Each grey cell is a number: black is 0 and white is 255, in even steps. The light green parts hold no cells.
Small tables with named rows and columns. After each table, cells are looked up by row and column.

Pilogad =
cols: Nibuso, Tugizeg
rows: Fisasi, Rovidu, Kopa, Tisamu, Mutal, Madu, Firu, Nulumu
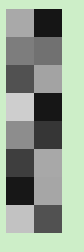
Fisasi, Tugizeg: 21
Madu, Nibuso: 62
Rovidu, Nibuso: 125
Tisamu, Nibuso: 206
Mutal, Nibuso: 141
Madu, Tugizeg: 168
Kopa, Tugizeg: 163
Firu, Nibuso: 23
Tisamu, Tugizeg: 22
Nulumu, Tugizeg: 81
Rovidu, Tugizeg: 113
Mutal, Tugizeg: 54
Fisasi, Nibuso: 169
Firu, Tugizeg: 166
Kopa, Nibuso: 81
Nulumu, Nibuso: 194

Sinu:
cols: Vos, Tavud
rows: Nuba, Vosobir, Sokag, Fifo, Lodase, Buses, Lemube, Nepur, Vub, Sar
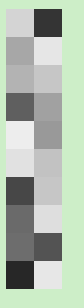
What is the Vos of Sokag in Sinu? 179
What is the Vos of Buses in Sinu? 225
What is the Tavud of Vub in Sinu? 83
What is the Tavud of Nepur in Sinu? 222
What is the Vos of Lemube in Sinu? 71
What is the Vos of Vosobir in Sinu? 167
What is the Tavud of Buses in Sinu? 194
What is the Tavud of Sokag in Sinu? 198
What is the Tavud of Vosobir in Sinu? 230
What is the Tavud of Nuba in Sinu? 52
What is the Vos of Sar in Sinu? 39
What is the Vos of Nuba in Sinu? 212
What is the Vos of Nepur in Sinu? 106
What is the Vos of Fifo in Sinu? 95
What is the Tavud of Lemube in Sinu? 198
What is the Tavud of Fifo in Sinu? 161
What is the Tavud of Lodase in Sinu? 153
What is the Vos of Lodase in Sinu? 237
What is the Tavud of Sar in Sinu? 231

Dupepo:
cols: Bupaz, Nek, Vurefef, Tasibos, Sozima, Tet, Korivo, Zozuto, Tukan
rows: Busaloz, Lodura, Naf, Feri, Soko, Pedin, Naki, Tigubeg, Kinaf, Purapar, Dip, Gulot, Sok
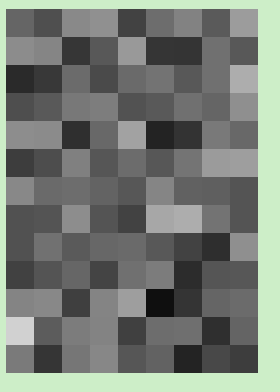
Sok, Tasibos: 135
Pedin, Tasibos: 86
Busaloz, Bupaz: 101
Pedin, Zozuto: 155
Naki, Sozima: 87
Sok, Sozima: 86
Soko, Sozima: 162
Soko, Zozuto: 121
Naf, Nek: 56
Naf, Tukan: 173
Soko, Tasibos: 104
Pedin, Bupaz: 61
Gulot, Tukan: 100
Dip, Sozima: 158
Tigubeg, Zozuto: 115
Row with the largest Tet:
Tigubeg

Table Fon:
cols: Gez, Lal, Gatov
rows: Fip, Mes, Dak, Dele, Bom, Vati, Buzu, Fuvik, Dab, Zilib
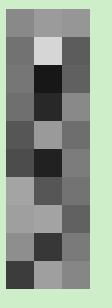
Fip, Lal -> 155
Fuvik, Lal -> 163
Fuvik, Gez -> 159
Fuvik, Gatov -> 97
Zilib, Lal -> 159
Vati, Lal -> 33
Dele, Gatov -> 137
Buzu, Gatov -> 115
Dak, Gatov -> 96
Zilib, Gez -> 60
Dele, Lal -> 40
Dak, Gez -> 118
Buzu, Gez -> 164
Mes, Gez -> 114
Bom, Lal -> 154
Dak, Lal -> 23
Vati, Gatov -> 124
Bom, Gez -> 86
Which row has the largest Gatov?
Fip

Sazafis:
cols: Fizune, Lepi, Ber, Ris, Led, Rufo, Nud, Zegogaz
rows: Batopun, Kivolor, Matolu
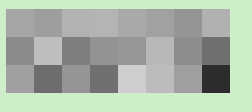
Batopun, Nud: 149
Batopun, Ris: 180
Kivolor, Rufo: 184
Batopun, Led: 169
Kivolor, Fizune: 140
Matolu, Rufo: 188
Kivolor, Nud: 142
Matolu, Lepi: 109
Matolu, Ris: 112
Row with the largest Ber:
Batopun

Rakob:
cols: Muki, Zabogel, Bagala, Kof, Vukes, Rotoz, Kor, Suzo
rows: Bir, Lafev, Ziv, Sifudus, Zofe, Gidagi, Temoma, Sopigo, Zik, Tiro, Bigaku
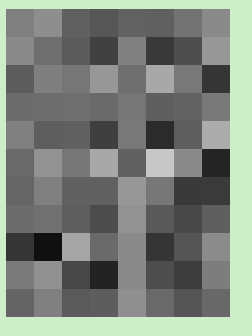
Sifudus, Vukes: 118
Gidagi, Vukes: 97
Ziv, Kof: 151
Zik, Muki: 53
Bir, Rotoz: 96
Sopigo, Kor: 72
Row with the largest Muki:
Lafev

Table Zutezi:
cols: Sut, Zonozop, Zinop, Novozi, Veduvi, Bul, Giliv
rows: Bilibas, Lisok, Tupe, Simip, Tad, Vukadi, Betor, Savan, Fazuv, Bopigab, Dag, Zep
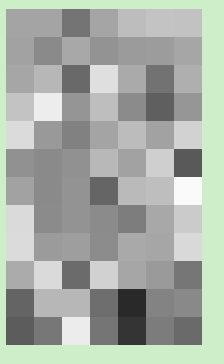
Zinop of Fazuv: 158
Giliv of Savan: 203
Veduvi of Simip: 139
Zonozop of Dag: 183
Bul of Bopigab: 154
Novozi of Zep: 117
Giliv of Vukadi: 89
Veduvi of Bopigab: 166
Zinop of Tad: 129
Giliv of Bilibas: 194
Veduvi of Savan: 125
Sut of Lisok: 162
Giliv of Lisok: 166
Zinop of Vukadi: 145
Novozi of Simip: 190
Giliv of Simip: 150
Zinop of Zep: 236
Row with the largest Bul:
Vukadi

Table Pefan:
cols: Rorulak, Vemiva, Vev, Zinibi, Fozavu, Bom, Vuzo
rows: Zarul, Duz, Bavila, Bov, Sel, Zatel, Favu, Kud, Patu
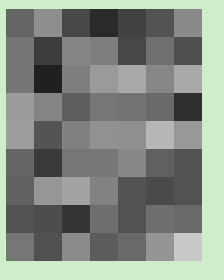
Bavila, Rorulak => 117
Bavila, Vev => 126
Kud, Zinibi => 110
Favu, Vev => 162
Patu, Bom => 149
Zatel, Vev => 118
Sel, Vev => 129
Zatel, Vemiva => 58
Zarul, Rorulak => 100
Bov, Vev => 94
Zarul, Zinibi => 42
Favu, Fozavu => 82
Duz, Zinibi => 125
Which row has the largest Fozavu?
Bavila

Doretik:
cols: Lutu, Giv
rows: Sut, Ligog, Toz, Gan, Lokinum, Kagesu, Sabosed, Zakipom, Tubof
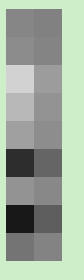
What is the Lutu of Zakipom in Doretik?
24
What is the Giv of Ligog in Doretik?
132
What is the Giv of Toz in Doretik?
156
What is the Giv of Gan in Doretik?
147
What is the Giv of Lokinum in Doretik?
141
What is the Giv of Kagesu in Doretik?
101

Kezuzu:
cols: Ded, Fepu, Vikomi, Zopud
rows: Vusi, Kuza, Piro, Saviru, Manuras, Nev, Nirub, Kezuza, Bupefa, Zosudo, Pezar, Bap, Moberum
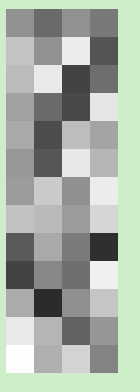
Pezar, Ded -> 171
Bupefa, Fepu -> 169
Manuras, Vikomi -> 189
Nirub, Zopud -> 236
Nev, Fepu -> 86
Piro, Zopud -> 110

